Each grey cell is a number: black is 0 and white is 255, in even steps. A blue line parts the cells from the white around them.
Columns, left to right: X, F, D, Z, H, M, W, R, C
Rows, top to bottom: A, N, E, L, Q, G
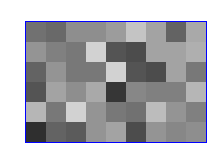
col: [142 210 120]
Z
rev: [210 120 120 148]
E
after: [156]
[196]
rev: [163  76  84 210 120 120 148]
E
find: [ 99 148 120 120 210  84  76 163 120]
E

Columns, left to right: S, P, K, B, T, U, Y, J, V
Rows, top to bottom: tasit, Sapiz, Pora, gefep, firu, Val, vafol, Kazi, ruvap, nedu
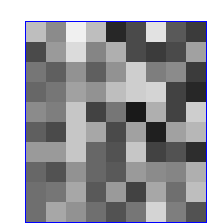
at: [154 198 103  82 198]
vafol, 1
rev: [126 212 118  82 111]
nedu
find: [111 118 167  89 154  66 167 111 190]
ruvap
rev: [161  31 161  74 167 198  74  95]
Val
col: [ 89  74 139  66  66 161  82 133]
J
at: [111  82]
nedu, 3
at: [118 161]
gefep, 1

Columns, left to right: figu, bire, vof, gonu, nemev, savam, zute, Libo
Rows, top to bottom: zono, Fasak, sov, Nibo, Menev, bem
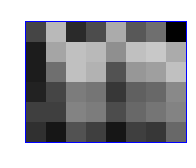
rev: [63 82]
bem
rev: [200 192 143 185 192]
Fasak

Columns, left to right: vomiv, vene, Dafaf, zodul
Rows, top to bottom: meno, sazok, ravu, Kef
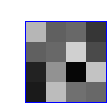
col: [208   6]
Dafaf
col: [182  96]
vomiv
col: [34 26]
vomiv
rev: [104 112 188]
Kef
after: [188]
[112]
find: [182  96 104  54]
meno

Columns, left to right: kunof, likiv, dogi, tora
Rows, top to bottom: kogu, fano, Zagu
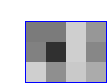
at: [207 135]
fano, 2
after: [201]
[171]
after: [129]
[48]
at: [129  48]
fano, 0
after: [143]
[201]
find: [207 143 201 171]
Zagu

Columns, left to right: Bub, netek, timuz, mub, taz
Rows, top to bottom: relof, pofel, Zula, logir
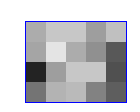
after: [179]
[186]
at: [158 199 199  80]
Zula, 1
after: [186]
[130]
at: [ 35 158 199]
Zula, 0

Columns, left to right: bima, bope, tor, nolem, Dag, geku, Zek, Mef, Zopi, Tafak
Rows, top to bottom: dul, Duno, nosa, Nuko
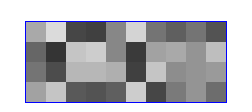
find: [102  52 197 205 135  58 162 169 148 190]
Duno
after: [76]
[183]
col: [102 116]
bima
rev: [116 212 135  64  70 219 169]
dul
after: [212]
[116]

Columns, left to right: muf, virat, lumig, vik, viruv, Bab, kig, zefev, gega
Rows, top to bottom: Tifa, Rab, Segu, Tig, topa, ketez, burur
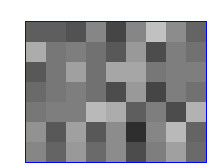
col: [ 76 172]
viruv
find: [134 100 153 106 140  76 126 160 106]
burur
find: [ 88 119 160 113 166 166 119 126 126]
Segu
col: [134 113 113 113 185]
vik
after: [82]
[134]

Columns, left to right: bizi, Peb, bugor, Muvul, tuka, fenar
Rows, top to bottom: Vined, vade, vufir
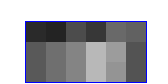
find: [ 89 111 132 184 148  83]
vufir
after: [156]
[83]
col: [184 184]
Muvul

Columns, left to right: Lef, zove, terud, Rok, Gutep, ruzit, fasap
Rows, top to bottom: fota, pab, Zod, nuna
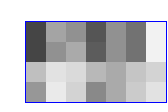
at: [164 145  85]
fota, 1
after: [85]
[145]
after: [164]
[145]
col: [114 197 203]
ruzit
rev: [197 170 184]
Zod
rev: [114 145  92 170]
pab

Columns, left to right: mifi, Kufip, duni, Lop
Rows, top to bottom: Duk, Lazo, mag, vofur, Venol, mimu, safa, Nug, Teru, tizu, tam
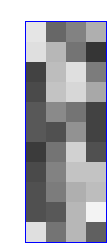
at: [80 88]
tizu, 0
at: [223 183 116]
Lazo, 0

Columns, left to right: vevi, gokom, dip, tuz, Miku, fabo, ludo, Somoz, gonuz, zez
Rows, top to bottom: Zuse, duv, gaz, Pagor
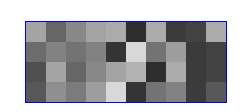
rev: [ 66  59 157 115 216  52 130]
duv
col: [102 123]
dip
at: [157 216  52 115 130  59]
Pagor, 3
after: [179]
[45]
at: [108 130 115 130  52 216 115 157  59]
duv, 0
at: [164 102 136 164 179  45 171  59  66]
gaz, 1

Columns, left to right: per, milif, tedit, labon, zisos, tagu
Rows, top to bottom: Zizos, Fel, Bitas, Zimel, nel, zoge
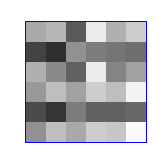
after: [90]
[235]
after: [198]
[249]

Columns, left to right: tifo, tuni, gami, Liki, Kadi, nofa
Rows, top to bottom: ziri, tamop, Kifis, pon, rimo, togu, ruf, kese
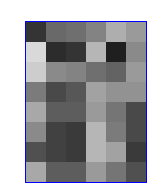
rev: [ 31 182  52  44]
tamop
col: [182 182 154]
Liki

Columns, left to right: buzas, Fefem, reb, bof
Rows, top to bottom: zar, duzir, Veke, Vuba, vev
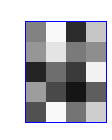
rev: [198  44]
zar
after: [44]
[198]
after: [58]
[242]
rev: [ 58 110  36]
Veke
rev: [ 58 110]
Veke

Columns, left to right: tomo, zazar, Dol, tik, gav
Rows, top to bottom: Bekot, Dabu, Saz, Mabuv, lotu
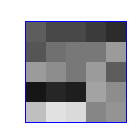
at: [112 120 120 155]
Dabu, 1
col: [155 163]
tik
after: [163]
[141]
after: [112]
[120]
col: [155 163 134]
tik
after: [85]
[112]
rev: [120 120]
Dabu

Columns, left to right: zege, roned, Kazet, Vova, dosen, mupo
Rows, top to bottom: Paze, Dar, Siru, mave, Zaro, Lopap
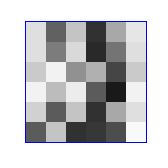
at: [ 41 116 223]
Dar, 3
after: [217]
[41]
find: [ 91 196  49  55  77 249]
Lopap
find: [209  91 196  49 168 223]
Zaro
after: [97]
[196]
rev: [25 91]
mave

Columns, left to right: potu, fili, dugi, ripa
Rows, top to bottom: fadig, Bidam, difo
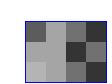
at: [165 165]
Bidam, 0
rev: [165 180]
difo
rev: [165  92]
fadig
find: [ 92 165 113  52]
fadig

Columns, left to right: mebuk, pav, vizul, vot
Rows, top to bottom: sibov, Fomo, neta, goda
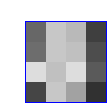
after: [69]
[199]
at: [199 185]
sibov, 1
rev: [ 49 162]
goda
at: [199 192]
Fomo, 1

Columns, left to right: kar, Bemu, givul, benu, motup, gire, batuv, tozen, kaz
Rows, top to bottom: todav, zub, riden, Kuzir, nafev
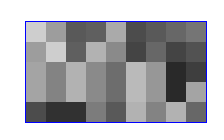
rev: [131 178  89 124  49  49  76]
nafev
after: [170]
[76]
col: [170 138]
motup
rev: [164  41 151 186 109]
Kuzir
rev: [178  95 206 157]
zub
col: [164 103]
kaz

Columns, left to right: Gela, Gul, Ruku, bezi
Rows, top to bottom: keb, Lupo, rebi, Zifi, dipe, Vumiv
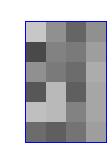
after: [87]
[185]
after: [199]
[144]
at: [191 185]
dipe, 0
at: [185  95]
Zifi, 1
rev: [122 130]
Lupo
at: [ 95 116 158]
Vumiv, 1

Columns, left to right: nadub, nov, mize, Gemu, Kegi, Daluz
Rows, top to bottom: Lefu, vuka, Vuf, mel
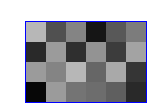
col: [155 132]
nov
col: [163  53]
Daluz
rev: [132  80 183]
Lefu
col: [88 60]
Kegi
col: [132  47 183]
mize
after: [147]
[60]

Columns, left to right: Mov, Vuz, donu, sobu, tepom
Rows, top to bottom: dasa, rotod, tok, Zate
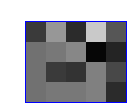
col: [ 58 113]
Mov
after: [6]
[36]
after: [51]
[128]
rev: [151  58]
dasa
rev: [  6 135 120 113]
rotod

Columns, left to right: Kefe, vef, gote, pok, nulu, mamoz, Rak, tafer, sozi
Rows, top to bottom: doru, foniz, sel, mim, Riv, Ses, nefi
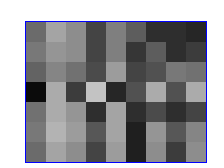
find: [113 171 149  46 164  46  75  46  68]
Riv
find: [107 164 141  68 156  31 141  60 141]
nefi
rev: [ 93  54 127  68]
foniz
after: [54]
[93]
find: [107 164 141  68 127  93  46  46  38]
doru
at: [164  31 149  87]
Ses, 4

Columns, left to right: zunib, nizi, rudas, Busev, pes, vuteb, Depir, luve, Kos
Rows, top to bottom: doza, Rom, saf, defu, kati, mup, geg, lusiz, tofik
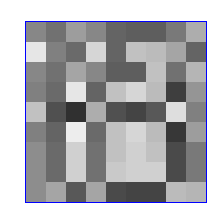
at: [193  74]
geg, 6
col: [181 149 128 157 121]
Kos
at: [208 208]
lusiz, 5
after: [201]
[208]
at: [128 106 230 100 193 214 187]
defu, 0

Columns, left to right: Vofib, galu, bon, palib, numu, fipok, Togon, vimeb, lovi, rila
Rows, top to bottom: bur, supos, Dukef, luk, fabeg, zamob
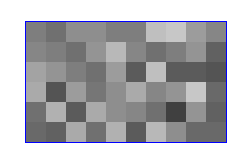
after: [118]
[142]
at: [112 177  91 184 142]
zamob, 3
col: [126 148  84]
galu
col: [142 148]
palib

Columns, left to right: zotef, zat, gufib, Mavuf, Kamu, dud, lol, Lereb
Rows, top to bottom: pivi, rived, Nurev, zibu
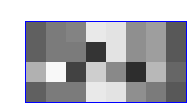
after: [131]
[233]
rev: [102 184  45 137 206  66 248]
Nurev

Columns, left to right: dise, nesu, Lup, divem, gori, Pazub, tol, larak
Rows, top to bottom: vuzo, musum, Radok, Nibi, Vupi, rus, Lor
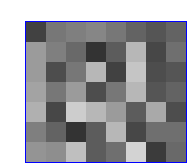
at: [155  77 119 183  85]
Nibi, 2
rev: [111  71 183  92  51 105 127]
musum

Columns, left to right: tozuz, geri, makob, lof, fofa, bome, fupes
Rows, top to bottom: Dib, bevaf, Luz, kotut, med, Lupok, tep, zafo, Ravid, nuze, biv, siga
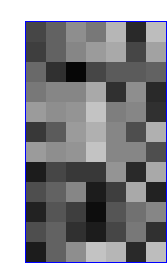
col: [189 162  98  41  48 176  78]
fupes
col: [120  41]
bome
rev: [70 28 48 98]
biv
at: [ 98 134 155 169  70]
bevaf, 1
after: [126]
[134]
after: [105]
[48]
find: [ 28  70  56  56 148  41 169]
zafo

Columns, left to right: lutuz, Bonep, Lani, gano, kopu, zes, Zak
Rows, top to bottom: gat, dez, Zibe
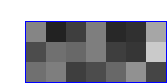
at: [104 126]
dez, 2
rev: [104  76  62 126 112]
Zibe
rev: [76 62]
Zibe
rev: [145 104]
Zibe
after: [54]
[202]

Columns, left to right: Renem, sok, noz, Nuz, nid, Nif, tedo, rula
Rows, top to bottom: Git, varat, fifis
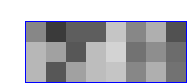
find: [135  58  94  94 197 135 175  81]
Git
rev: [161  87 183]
fifis
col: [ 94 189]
Nuz
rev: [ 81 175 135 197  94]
Git
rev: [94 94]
Git

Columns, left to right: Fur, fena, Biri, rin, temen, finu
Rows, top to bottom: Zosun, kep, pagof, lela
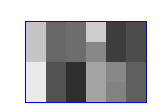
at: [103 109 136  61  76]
kep, 1
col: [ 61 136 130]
temen

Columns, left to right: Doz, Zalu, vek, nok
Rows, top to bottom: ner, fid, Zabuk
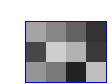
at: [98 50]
ner, 2
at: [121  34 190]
Zabuk, 1
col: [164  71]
Doz

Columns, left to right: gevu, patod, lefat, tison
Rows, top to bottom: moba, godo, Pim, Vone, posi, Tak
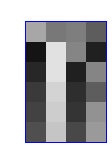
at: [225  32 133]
Pim, 1
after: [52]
[146]

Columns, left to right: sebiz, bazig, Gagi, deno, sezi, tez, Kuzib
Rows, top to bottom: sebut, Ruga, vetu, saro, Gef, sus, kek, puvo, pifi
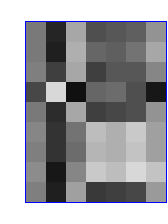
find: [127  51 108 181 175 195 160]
kek
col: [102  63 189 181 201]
deno
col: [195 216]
tez
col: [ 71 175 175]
sezi
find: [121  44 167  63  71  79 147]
Gef

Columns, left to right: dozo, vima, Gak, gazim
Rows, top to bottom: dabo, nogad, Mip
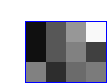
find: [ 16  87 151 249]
dabo
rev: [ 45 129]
Mip
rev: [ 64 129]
nogad
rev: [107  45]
Mip

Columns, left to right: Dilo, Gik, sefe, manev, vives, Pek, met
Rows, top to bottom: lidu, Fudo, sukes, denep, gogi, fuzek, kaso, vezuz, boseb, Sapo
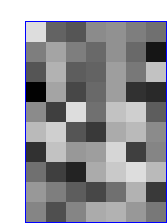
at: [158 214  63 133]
kaso, 3
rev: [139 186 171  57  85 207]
fuzek

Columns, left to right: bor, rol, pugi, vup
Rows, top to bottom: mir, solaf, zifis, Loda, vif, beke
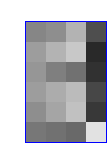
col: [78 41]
vup
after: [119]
[113]
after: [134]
[142]
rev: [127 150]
zifis

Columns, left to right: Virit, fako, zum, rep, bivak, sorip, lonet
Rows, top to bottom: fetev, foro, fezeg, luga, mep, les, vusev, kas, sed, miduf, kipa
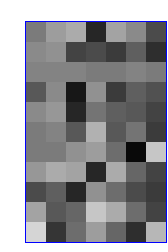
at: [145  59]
luga, 3
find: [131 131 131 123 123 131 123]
fezeg
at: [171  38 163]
fetev, 2
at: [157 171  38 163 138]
fetev, 1
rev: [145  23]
luga

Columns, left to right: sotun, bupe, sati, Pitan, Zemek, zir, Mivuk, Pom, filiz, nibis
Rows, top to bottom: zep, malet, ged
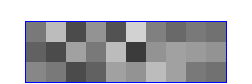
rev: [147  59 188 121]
malet
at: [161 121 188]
malet, 2
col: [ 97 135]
sotun
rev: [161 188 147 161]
ged
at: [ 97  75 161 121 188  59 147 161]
malet, 0
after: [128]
[105]

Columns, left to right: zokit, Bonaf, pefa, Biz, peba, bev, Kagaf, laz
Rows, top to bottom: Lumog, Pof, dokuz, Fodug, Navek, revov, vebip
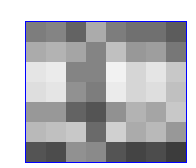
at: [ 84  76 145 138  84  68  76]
vebip, 0
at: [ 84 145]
Navek, 3
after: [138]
[84]
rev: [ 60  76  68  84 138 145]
vebip

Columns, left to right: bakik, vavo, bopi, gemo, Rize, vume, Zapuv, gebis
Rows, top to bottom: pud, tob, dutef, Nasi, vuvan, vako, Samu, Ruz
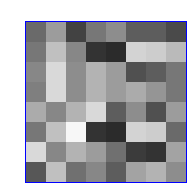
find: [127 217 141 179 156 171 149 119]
Nasi
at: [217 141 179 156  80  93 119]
dutef, 1
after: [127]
[217]
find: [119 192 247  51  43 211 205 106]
vako
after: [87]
[192]

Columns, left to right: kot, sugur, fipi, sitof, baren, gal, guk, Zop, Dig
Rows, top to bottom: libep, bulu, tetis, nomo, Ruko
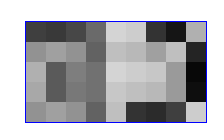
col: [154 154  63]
Zop
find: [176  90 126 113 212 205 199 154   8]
tetis
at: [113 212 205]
tetis, 3

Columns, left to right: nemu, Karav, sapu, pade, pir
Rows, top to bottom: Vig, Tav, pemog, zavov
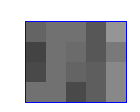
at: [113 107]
Tav, 1
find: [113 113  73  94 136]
zavov
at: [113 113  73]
zavov, 0
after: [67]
[113]
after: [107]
[87]
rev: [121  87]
Tav

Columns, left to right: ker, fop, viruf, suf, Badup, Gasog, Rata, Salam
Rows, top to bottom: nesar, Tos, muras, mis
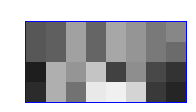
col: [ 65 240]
Badup
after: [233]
[240]

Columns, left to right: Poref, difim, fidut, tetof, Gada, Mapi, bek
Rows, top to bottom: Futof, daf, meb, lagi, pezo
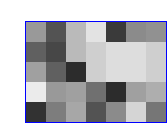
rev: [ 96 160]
meb
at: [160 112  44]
lagi, 2
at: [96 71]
daf, 0
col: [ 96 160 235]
Poref

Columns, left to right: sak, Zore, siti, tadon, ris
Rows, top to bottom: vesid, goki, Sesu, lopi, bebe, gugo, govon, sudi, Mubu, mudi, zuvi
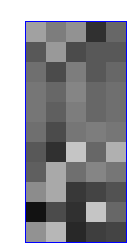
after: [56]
[68]
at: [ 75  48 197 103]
mudi, 1
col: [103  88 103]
ris
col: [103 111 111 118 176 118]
ris
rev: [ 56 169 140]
Mubu

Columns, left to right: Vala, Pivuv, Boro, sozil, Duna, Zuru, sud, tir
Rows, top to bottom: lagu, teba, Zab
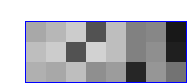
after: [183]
[204]
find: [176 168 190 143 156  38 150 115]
Zab
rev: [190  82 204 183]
lagu
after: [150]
[115]
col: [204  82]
Boro

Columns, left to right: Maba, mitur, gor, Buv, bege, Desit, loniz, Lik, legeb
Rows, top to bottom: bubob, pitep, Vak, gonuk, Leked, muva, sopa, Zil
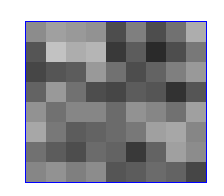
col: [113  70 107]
bege
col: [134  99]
Buv
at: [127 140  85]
Zil, 2
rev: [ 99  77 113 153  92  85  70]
Vak
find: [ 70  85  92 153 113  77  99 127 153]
Vak
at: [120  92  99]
muva, 1

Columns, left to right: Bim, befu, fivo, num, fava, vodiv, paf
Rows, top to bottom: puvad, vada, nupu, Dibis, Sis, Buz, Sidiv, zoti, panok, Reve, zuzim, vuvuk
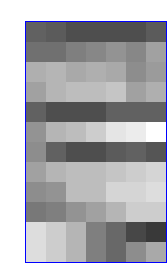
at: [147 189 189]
panok, 1
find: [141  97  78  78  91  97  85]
Sidiv
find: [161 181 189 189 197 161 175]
Dibis
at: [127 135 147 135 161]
vada, 2
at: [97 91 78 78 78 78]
puvad, 0
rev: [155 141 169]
nupu
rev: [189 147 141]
panok

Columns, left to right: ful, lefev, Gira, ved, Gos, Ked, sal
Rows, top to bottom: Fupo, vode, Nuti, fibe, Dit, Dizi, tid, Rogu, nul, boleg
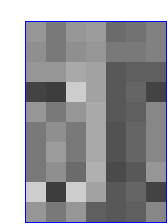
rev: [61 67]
fibe
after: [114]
[129]
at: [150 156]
Fupo, 2
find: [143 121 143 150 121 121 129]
vode
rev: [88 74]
Rogu

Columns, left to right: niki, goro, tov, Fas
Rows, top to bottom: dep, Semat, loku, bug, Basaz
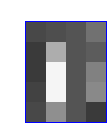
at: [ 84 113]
dep, 2
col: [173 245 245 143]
goro
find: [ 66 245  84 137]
bug
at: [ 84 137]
bug, 2
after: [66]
[245]
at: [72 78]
dep, 0
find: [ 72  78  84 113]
dep

